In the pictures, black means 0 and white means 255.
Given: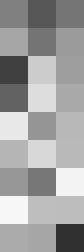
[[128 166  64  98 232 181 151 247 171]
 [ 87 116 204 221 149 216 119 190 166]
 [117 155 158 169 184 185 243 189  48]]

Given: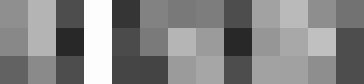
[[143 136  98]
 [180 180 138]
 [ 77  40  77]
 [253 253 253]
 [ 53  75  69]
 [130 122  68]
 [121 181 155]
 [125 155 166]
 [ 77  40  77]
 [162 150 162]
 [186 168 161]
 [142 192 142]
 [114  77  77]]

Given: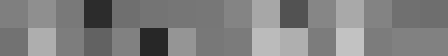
[[127 114]
 [143 174]
 [121 125]
 [ 44  98]
 [111 129]
 [116  39]
 [118 149]
 [119 120]
 [132 123]
 [167 187]
 [ 82 175]
 [134 124]
 [169 194]
 [131 124]
 [112 129]
 [110 129]]

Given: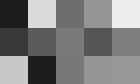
[[ 28  57 200]
 [219  91  29]
 [110 122 119]
 [149  85 150]
 [238 126 151]]

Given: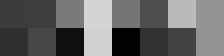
[[ 60  47]
 [ 62  71]
 [122  16]
 [212 209]
 [117   2]
 [ 78  49]
 [186  67]
 [148 146]]

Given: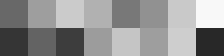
[[104  53]
 [158  99]
 [203  61]
 [177 156]
 [120 197]
 [145 158]
 [201 206]
 [248  40]]

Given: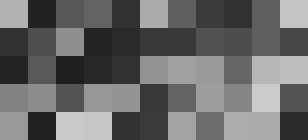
[[177  50  36 130 153]
 [ 34  78  89 140  33]
 [ 87 143  31  83 201]
 [ 99  36  40 151 198]
 [ 49  42  50 148  50]
 [171  57 146  56  59]
 [ 95  57 160 100 163]
 [ 59  81 154 157 108]
 [ 49  77 101 133 172]
 [ 94  95 182 203 171]
 [196  70 190  84  43]]

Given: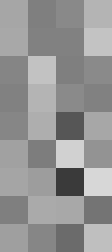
[[166 168 133 129 134 161 165 127 159]
 [127 129 194 180 174 125 157 170 134]
 [137 129 127 138  86 209  58 168 107]
 [180 195 138 129 167 147 215 116 191]]

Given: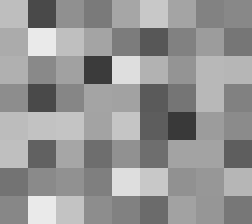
[[190 171 176 141 188 191 115 135]
 [ 73 234 137  73 194  97 138 234]
 [144 191 161 134 196 166 145 195]
 [122 164  59 164 163 110 127 141]
 [166 124 222 162 197 145 222 129]
 [200  87 178  90  93 110 200 107]
 [164 129 148 117  57 163 145 162]
 [130 156 184 184 156 163 151 150]
 [136 118 182 129 139  94 182 119]]
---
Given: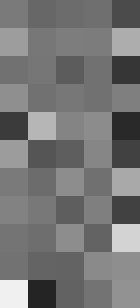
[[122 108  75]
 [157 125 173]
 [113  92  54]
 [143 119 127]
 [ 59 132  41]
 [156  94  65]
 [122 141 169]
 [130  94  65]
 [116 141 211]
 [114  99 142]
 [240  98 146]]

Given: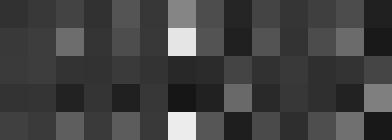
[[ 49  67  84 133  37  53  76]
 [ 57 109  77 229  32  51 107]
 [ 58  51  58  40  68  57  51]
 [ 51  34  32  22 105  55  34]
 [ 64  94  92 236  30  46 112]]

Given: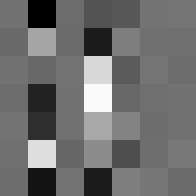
[[114 108  88 116]
 [106 107 126 111]
 [114 115  90 109]
 [109 114 103 114]
 [115 113 131 113]
 [111 102  78 120]
 [109 115 126 107]]

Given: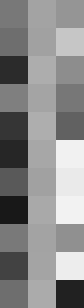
[[120 149]
 [110 198]
 [ 43 141]
 [127 119]
 [ 53  97]
 [ 38 241]
 [ 89 234]
 [ 24 242]
 [121 144]
 [ 66 237]
 [110  33]]

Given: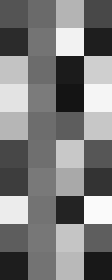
[[ 84 180]
 [ 43 242]
 [195  27]
 [227  20]
 [182  93]
 [ 71 200]
 [ 61 169]
 [236  35]
 [ 93 197]
 [ 29 185]]

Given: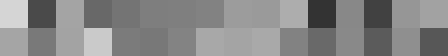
[[213 164 116 127 156 173 136 150]
 [165 163 123 131 164 130 137 143]]
